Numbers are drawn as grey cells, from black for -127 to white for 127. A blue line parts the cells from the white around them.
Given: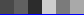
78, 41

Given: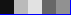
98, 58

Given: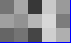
87, 79

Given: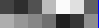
123, 96

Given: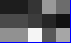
117, 38

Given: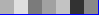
95, 67

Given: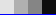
99, 48

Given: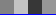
67, 22
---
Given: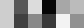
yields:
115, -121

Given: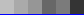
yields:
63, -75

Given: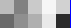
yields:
118, -84

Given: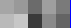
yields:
71, -69

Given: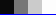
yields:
125, -117

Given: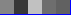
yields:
65, -72

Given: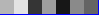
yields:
99, -104

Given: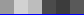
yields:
82, -67
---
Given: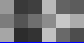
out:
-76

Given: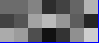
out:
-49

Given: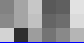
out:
29

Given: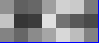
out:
11

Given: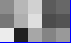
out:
39

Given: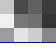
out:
77
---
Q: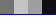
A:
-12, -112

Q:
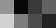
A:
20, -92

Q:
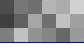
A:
-50, 26

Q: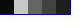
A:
-117, -96

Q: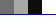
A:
-16, 125

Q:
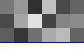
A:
-7, -27

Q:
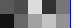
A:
-38, 19

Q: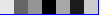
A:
103, 76

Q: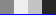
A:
8, -88
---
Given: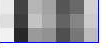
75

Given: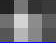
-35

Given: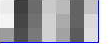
89

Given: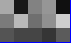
78

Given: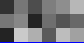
-23

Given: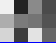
-44

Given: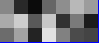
-100
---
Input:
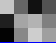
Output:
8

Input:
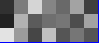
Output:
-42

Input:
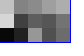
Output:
23

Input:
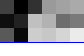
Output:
71

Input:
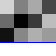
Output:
7

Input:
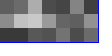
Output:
-12

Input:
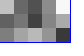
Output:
57

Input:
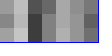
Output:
48
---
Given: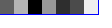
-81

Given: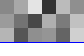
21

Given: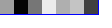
47

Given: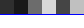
88

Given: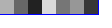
-9

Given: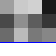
58

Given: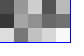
65

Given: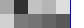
-11

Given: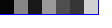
-49
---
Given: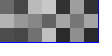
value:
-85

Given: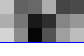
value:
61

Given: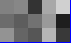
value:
-70

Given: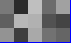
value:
-26

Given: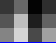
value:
33

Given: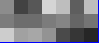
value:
-89

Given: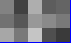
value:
-69

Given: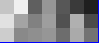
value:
-12

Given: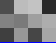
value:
38
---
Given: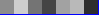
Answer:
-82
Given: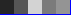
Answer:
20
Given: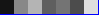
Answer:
94
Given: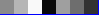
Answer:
-77
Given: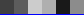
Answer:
12
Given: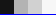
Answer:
119
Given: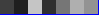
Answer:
19
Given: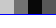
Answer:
-40
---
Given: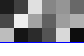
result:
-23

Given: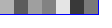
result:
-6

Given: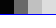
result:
93

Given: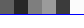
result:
123

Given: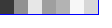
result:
87

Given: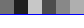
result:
47

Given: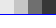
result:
-72

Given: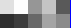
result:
-38

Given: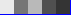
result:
-75
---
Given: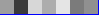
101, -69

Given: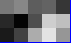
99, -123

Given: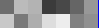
109, -68

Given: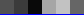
66, -118

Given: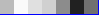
122, -94

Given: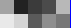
105, -93
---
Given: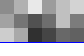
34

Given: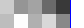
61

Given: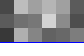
-36

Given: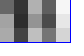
35

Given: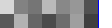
-38

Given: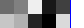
70

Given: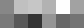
-5

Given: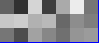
71
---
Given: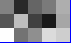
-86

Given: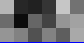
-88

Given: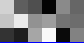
-33

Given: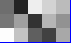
-92

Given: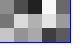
-50

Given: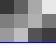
-29

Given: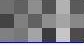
-30

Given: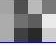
-47

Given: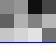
22

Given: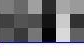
-22
